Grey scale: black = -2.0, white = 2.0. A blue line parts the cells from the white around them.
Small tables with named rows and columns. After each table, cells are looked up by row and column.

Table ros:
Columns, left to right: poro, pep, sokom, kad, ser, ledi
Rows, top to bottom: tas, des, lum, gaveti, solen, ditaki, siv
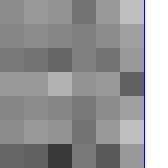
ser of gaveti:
0.4
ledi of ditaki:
1.0
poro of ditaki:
0.2
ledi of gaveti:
-0.5
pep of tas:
0.4
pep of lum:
-0.2
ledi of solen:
0.5
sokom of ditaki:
0.3
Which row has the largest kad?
gaveti

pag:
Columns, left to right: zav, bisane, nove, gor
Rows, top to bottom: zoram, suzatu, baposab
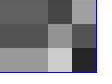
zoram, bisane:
-0.5
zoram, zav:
-0.5
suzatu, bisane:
-0.7
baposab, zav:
0.4
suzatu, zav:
-0.7
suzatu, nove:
0.3
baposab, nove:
1.2
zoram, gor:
0.5
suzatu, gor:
-0.7
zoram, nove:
-0.9
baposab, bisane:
0.4
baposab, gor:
-1.4

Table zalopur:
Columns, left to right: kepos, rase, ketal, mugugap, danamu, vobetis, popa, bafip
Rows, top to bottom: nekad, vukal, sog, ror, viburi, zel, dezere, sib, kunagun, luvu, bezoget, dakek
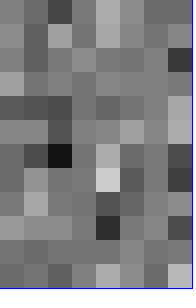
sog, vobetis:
-0.2
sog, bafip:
-1.1
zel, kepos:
0.1
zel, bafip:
0.7
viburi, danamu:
-0.4
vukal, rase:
-0.5
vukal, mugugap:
-0.2
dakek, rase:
-0.2
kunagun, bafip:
0.2
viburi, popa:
0.0
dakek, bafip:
0.9
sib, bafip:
-1.0
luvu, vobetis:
-0.1
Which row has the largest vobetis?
zel

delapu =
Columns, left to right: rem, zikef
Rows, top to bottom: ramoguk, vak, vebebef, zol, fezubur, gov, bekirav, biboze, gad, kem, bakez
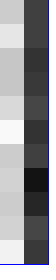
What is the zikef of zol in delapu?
-1.1
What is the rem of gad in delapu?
1.2
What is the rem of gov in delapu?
1.9
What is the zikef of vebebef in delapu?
-1.2
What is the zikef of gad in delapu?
-1.4
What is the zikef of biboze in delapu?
-1.7
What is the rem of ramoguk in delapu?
1.2
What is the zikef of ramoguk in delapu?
-1.0
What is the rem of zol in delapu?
1.1
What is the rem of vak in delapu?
1.6
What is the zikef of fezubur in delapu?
-0.9
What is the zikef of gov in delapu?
-1.2

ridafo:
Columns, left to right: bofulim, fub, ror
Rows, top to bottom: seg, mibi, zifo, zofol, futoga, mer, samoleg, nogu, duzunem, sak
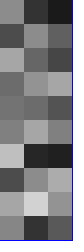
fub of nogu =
0.2
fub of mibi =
0.2
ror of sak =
-0.6
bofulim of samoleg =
1.0
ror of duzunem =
0.3
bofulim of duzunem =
0.6
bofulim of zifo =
0.6
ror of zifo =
-0.9
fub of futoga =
-0.3
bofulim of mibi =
-0.8
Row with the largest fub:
duzunem

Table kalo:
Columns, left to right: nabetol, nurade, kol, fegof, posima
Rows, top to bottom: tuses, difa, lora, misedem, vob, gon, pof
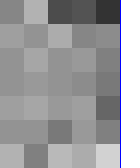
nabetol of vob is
0.5
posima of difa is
0.2
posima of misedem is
-0.1
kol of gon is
-0.1
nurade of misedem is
0.4
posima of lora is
0.0
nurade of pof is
0.0
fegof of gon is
0.4
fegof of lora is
0.4
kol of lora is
0.3
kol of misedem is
0.3
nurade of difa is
0.3
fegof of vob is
0.5
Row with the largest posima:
pof

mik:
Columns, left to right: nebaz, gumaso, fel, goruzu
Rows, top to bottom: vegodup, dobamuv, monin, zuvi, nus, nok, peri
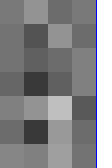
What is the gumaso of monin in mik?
-0.5
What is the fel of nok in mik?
0.4
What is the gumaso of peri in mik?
0.0
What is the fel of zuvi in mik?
-0.5
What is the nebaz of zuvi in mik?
-0.4
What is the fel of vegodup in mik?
-0.3
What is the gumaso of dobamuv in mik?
-0.7
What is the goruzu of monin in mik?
0.0
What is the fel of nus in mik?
1.0
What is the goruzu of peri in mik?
-0.2
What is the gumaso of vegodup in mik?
0.3

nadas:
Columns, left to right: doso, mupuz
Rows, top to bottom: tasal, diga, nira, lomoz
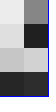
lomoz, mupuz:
-1.3
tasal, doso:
1.7
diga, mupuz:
-1.5
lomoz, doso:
-1.4
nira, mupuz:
1.3
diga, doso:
1.5
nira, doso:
1.1
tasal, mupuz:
0.1
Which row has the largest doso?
tasal

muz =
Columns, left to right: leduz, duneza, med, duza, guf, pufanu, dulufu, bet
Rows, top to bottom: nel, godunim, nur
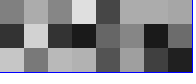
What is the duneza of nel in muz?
0.7
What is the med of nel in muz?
0.1
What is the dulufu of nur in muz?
-1.0
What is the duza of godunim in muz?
-1.6
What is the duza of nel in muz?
1.5
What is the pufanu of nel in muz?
0.7
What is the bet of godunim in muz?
-0.3
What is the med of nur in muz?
0.9
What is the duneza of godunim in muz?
1.3
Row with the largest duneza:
godunim

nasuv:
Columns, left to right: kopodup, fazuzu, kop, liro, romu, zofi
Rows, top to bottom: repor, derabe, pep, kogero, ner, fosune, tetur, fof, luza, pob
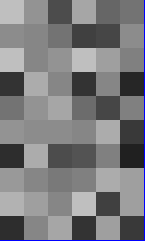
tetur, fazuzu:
0.7
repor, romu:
-0.4
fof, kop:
-0.1
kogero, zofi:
-1.4
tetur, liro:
-0.7
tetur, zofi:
-1.5
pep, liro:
1.0
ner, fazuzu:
0.3
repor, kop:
-0.8
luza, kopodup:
0.8
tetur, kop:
-0.8

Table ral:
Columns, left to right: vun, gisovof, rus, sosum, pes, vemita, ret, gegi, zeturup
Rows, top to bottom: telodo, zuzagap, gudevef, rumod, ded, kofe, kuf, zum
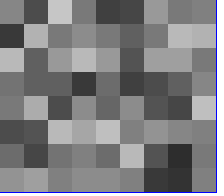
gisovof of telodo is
-0.8
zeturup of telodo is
0.0
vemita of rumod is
-1.0
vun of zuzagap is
-1.1
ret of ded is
-0.7
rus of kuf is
-0.2
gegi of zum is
-1.2
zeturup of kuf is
-0.1
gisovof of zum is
0.5
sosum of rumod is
-1.1
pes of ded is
-0.4
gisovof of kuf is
-0.9
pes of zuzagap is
-0.1
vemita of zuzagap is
-0.5
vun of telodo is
0.1
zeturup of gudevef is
-0.1
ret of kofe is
0.3

